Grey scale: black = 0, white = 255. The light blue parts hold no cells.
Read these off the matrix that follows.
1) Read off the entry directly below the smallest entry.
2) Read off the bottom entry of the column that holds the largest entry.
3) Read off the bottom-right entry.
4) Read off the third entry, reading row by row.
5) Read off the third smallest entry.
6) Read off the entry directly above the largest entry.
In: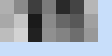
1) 33
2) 211
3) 152
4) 62
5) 41
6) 197

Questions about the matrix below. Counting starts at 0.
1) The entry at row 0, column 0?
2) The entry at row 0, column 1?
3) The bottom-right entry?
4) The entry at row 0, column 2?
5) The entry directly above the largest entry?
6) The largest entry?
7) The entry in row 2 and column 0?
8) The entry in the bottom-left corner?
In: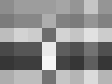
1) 141
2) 157
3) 181
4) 157
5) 233
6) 246
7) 189
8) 173

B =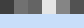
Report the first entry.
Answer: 62
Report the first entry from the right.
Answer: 82
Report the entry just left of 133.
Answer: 229

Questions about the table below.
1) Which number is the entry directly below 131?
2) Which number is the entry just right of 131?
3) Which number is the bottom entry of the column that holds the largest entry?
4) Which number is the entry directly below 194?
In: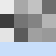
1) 160
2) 180
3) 228
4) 131
